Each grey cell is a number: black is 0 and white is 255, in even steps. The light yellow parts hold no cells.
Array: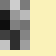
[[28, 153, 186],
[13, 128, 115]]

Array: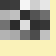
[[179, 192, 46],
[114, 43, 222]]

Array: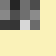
[[136, 78, 111],
[56, 53, 215]]

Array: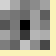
[[130, 118, 104],
[84, 120, 0]]

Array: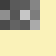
[[143, 86, 198],
[75, 99, 91]]

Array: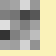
[[126, 117, 68],
[222, 153, 126]]

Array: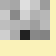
[[201, 137, 209],
[190, 181, 176]]
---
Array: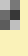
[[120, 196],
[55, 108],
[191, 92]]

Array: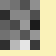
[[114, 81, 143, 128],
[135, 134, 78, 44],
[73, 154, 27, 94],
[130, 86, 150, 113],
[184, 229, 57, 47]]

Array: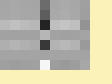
[[168, 166, 165, 108, 167, 170, 167, 160, 166],
[169, 167, 166, 93, 169, 172, 168, 159, 167],
[192, 187, 183, 35, 191, 196, 191, 147, 186],
[162, 162, 162, 182, 162, 161, 162, 164, 162],
[180, 176, 172, 56, 179, 184, 179, 154, 175],
[164, 164, 164, 163, 164, 164, 164, 163, 164],
[157, 159, 160, 246, 157, 154, 157, 167, 159]]

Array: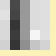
[[73, 153, 220, 223, 219],
[69, 153, 220, 223, 225],
[53, 153, 220, 223, 217],
[60, 153, 245, 224, 217],
[53, 143, 197, 211, 209]]

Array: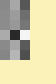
[[168, 87, 137],
[156, 110, 140],
[152, 118, 140],
[41, 244, 171],
[167, 90, 138],
[182, 79, 134]]

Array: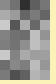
[[114, 47, 95, 118, 138],
[155, 101, 123, 101, 171],
[86, 172, 104, 171, 202],
[113, 109, 191, 147, 130],
[115, 143, 191, 171, 126],
[131, 170, 158, 159, 201],
[136, 126, 188, 150, 110],
[80, 97, 180, 167, 122]]
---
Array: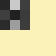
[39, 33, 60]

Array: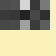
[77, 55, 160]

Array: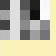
[62, 223, 138, 158]

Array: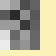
[187, 41, 57, 103]

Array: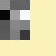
[143, 161, 130]

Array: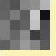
[97, 123, 98, 62, 90]

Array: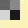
[100, 25]

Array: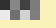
[48, 111]

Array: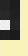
[36, 32]
